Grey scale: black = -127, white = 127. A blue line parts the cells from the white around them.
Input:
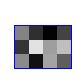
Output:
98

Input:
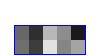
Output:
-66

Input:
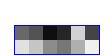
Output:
69

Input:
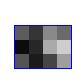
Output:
-88

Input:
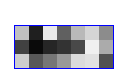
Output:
-117

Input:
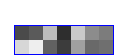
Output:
110

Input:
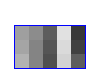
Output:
4
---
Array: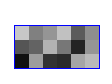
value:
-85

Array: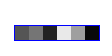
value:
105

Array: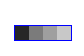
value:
-4

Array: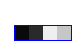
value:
-85

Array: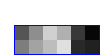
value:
95

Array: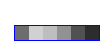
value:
18
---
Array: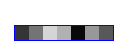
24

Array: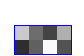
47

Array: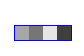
-9

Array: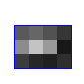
12

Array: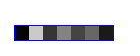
-24

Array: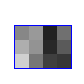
25

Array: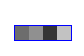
-18

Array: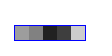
1
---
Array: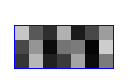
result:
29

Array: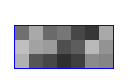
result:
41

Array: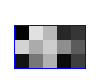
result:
-73

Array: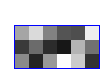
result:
110

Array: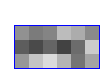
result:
10

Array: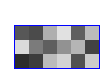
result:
59

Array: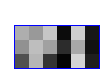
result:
-103
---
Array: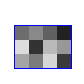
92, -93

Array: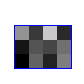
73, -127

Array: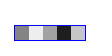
110, -97

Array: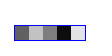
99, -114

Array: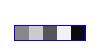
114, -116

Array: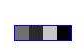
71, -124
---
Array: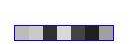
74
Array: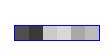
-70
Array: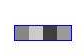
75
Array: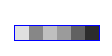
7
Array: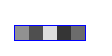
-48
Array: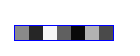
-89
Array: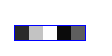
67
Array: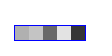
68
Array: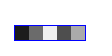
-20
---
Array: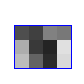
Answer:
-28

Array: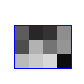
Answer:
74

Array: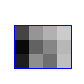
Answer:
14

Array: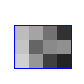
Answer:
22

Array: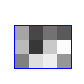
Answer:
94

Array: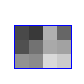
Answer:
11

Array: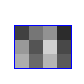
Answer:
-22

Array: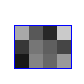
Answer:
4
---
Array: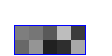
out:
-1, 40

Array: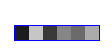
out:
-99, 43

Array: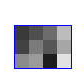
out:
-69, 98

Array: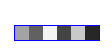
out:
35, -88

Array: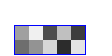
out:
32, 99

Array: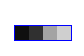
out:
-112, 79

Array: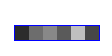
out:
-83, -56

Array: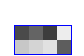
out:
-53, -34

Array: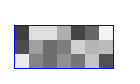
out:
-65, -45
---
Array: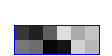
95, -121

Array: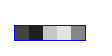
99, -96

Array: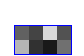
89, -102

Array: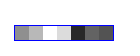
127, -87

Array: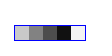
115, -110

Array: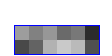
73, -83

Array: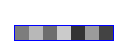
75, -75

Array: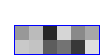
94, -87

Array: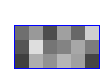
94, -64
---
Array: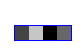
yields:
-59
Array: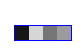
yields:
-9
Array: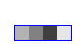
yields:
1
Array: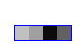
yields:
-30
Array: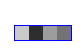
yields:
-12
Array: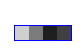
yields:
-63
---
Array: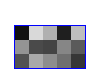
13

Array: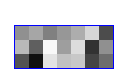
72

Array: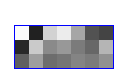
4

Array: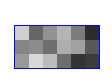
-17

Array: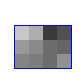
-2

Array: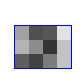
-60

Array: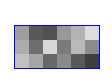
11
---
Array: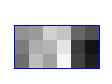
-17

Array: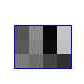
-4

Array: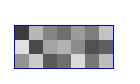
19

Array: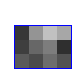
-37

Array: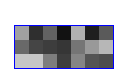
70

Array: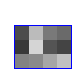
2

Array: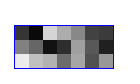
108

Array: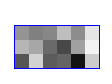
-42

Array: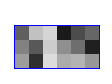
29

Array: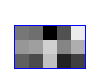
-32
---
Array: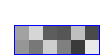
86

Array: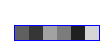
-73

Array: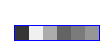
112

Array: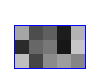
-50

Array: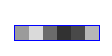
90

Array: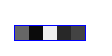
-116

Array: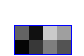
-110

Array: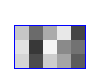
-20

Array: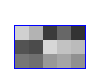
51
